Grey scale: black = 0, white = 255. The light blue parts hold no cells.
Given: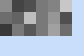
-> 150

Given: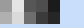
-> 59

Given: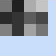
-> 93

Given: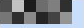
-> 67

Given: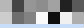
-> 240

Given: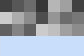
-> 108

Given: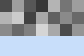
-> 138

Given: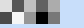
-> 1
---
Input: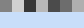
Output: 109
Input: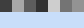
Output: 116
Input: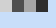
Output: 166
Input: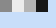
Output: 180
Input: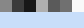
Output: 112
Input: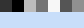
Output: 85
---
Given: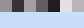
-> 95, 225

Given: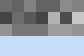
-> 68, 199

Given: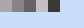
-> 99, 193

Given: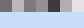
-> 145, 228

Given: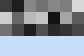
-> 196, 215

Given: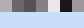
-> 131, 233

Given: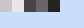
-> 69, 231

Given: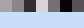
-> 214, 214
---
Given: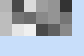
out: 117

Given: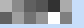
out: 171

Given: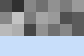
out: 91

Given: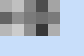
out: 122

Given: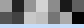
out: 95

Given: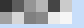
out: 203

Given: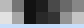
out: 135

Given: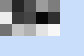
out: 47

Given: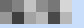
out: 214
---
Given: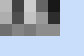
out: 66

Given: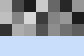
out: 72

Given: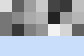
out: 98

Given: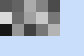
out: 99

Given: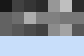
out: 65

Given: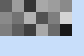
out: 157

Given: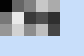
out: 101
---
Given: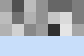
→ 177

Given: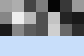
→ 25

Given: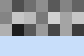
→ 176

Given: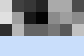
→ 45

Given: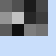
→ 90

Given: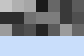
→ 155

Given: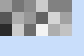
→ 42

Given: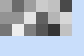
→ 117
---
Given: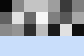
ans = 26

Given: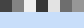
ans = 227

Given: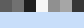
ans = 144

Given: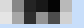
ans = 147

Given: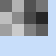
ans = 202

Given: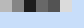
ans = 104

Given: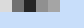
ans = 38
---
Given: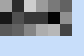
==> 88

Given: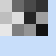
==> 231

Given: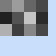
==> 176

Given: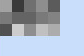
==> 81

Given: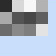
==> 107

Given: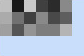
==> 159

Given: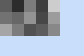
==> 165
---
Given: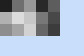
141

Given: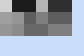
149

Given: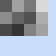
72

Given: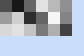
216

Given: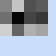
208

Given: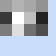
124

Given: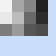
124

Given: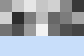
114

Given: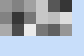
170
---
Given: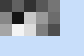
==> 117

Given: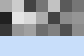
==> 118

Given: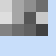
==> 109

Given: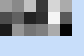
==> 171

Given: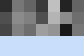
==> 100

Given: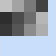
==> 65

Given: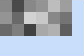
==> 158
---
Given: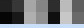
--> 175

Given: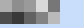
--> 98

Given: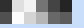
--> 212

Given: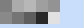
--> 94

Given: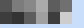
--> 93

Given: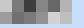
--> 123

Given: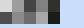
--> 108

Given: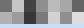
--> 55
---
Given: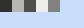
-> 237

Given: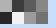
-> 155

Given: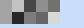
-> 102

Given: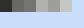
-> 158

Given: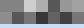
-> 65

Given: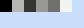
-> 111
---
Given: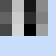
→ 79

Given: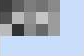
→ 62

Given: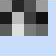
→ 145

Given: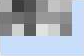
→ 174

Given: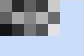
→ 135

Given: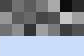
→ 70

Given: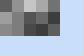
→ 94

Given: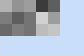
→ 179

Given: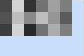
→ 72
